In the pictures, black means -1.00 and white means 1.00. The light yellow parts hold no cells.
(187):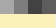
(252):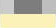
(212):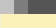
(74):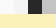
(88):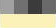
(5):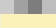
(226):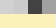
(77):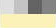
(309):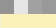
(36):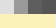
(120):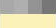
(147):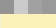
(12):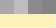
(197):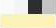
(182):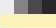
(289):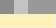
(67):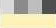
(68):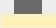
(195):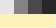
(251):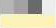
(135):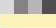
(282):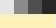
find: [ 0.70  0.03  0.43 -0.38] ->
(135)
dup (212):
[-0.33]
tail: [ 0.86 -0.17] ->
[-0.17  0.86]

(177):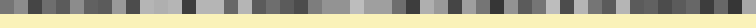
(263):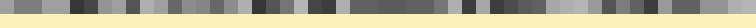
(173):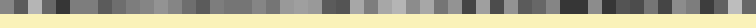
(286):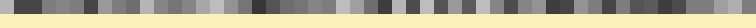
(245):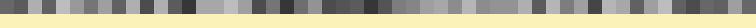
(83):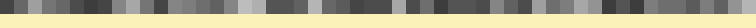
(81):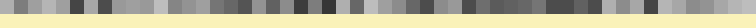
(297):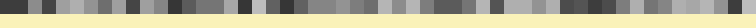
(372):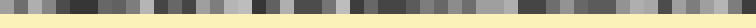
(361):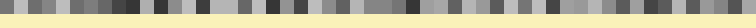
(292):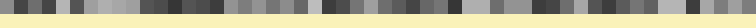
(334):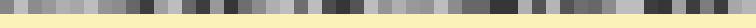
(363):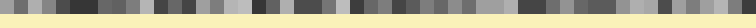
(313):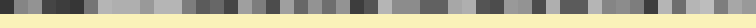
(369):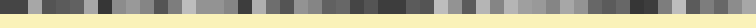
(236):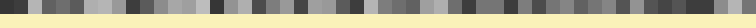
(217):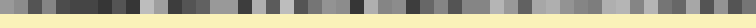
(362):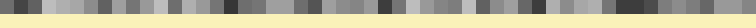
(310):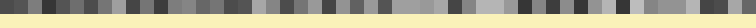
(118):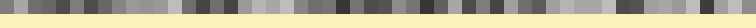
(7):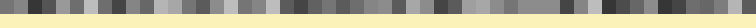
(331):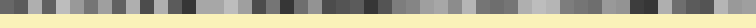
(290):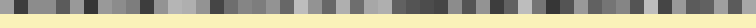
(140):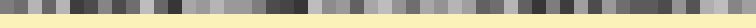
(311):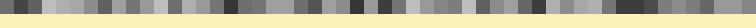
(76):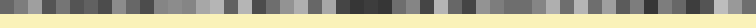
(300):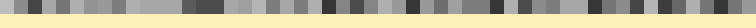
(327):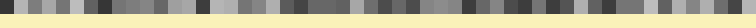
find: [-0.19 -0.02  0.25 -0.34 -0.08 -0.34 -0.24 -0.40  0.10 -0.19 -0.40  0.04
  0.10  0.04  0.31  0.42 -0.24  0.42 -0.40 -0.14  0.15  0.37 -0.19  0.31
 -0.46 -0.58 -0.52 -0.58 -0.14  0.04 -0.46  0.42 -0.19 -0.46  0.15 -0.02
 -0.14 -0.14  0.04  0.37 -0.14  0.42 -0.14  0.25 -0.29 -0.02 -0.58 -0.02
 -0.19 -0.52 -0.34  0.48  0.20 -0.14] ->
(76)
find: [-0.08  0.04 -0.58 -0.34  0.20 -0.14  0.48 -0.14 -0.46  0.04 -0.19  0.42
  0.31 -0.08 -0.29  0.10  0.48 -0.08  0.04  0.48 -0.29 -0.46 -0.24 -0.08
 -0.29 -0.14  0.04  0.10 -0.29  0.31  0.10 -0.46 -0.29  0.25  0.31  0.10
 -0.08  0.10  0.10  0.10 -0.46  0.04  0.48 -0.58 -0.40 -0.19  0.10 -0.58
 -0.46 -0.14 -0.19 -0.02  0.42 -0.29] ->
(7)
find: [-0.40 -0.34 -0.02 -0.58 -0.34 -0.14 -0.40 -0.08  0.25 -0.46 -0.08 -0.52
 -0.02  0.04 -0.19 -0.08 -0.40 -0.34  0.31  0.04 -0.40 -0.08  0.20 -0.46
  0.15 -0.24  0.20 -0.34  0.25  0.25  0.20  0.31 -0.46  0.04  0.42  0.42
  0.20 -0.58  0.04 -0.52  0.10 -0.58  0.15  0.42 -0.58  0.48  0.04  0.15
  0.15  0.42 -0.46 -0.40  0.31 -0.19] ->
(310)

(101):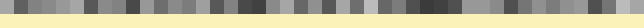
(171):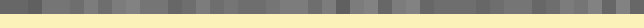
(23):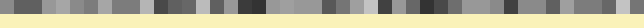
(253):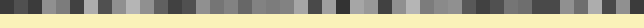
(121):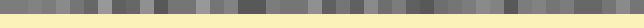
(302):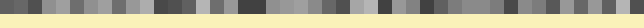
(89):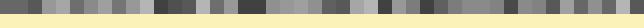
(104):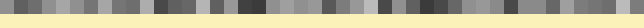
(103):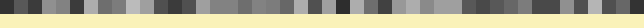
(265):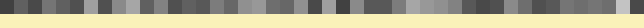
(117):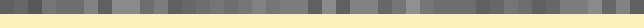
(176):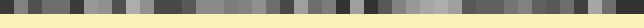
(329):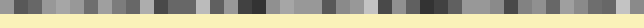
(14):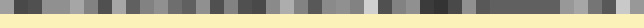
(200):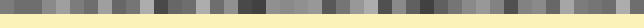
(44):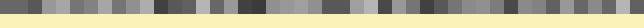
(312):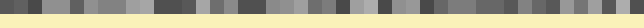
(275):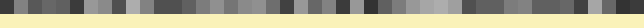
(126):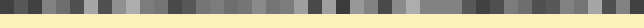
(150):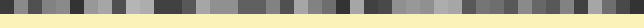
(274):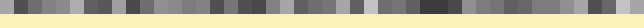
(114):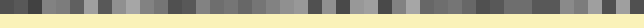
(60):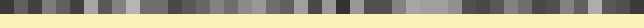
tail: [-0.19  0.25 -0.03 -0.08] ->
[-0.14  0.47 -0.03]
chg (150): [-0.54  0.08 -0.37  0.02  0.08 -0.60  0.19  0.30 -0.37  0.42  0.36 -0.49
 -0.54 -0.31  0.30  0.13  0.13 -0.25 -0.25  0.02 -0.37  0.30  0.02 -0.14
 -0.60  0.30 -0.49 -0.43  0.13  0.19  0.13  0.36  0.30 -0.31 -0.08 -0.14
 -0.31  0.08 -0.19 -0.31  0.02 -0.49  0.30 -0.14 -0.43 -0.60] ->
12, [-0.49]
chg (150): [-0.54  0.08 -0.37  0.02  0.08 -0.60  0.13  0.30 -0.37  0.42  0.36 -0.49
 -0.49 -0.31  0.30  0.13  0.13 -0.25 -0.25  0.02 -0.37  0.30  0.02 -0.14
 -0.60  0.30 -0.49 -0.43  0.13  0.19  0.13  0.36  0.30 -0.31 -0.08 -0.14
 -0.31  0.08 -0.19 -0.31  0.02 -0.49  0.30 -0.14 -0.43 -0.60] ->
6, [0.19]
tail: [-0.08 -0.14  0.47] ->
[-0.03]
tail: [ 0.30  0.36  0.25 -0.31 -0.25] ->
[-0.25 -0.08  0.02 -0.25 -0.31 -0.14 -0.49  0.30 -0.14 -0.60 -0.60]
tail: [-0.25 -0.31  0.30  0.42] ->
[-0.49  0.19 -0.03 -0.49 -0.25 -0.03  0.08  0.08  0.02 -0.43  0.08  0.02
 -0.31  0.25 -0.19  0.13 -0.19  0.42 -0.31]
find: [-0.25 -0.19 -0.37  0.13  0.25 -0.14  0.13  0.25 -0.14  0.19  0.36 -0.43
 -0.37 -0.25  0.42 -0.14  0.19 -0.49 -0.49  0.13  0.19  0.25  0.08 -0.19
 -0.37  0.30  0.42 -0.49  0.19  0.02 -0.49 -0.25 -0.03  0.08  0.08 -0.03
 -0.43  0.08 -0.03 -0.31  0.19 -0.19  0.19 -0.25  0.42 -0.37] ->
(302)

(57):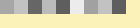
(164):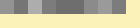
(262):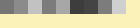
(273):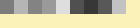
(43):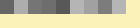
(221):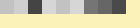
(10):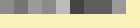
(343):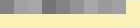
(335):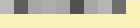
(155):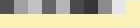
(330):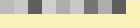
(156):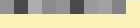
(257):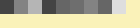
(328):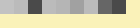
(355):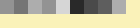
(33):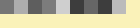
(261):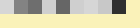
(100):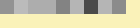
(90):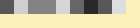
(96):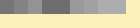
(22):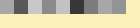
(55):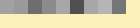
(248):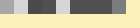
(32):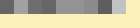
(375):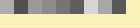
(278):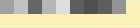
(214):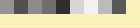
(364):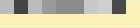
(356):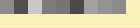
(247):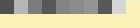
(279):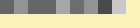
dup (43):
[0.42]
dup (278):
[-0.26]
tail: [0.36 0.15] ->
[ 0.68 -0.68 -0.42 -0.26  0.36]
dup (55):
[0.31]
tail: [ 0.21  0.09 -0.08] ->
[-0.26  0.68  0.31 -0.31]
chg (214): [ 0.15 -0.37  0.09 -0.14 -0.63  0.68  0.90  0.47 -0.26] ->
8, [-0.31]

